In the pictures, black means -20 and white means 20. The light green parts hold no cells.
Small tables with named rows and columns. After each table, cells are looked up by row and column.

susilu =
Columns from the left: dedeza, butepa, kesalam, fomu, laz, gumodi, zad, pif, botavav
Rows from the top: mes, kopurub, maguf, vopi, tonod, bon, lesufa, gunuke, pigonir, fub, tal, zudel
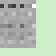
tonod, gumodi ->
8
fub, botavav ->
9
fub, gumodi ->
2
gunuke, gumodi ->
6
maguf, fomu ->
7
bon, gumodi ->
6
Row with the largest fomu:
vopi

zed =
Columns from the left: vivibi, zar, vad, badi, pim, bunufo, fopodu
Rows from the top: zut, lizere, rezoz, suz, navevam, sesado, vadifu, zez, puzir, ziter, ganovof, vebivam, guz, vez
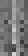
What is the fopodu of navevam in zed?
-4
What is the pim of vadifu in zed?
0
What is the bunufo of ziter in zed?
-5
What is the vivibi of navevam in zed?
-1
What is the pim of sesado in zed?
-1
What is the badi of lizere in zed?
4
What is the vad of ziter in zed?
-3
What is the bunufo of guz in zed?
0
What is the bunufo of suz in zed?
2
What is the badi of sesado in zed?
3
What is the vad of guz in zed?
-7
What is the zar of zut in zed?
-1
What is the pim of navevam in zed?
-1
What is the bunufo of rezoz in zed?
-4
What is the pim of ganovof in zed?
2
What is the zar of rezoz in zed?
-4
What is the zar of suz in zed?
0
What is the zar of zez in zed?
-3
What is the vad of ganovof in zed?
-5
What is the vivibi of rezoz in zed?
-4
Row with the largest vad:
sesado

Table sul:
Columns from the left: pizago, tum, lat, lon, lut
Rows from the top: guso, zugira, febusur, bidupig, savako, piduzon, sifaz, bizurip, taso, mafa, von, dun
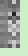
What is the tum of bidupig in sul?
2
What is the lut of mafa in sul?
1
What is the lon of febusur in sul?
-2
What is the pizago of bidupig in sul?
4
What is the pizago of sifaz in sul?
-1
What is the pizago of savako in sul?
-2
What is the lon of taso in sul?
13
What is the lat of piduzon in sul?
13

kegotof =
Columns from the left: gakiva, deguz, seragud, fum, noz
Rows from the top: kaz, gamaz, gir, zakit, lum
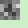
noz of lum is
3
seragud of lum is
2
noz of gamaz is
13
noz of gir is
-2
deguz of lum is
-4
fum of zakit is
-10
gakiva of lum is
0
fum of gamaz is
5
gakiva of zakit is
-4
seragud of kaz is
-5
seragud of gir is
-10
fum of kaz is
2
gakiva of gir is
7
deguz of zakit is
9
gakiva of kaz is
-5
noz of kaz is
1
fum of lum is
-3
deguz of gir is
-9
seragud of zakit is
-5
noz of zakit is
-1

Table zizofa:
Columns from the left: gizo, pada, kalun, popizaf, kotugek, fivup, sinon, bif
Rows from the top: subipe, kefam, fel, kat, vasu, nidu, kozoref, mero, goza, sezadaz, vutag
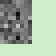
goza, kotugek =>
-7
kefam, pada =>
-5
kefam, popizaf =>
-5
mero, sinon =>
-2
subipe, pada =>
-7
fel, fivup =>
-1
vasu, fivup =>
2
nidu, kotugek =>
-3
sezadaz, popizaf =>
-1
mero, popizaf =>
1
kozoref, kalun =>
-4
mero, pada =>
-6
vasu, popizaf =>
4
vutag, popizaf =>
-8
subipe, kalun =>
-10
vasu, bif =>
6
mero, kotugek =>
0
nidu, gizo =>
-6

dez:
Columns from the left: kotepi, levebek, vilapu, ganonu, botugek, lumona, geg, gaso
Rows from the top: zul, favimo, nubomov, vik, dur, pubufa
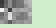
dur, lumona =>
-1
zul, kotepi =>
-11
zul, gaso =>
9
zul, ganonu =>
-5
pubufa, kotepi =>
5
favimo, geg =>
3
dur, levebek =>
3
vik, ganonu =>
3

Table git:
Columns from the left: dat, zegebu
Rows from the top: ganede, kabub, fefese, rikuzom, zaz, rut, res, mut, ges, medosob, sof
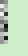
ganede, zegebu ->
3
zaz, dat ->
6
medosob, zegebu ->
-16
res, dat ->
9
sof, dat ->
3
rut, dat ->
-2
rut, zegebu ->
2
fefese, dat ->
3
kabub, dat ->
17
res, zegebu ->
-17
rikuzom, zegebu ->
-12
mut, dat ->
-1
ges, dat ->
10
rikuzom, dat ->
17
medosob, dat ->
5

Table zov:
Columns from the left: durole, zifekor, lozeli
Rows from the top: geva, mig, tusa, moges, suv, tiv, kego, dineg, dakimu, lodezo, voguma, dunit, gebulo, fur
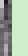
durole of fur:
-4
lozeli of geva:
-2
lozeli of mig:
-7
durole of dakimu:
-4
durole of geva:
11
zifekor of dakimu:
2
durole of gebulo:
-2
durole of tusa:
3
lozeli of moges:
-4

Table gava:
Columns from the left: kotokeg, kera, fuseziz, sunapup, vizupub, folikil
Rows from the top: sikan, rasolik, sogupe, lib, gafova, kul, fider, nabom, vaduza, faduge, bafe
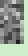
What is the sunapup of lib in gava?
5
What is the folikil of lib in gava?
-1
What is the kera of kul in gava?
-6
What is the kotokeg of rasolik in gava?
-4
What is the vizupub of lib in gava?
11
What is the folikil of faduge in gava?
2
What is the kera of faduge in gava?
-9
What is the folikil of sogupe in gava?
-6
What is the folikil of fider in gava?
8
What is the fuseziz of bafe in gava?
1
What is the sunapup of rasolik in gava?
-9
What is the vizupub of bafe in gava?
-15

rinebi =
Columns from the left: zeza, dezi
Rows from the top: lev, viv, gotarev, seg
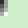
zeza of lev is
-13
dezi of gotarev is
9
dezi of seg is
19
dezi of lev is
5
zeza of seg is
7
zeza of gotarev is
0
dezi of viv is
5
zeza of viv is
-6
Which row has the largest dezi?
seg

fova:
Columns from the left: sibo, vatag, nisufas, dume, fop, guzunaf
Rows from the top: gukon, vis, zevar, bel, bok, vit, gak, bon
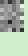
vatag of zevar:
3
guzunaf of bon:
-12
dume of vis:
-1
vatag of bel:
5
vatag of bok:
5
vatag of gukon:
1
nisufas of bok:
3
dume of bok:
-2
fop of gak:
3
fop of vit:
2
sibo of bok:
9
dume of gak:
1
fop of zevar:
4
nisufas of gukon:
-12
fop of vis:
4
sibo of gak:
3
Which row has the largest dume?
bel

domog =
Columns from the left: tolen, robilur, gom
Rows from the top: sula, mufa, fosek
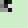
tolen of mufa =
-1
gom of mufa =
15
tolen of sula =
4
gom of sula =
-15
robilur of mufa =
-13
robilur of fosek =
5
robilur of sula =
-19
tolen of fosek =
4
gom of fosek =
-17
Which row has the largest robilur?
fosek

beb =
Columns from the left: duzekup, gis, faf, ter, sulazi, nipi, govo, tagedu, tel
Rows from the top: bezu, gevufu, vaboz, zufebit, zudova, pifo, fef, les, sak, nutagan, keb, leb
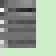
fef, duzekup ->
-2
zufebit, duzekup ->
-8
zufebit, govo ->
3
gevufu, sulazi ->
0
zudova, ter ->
-2
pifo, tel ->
-8
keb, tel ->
-7
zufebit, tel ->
0
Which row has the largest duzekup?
vaboz

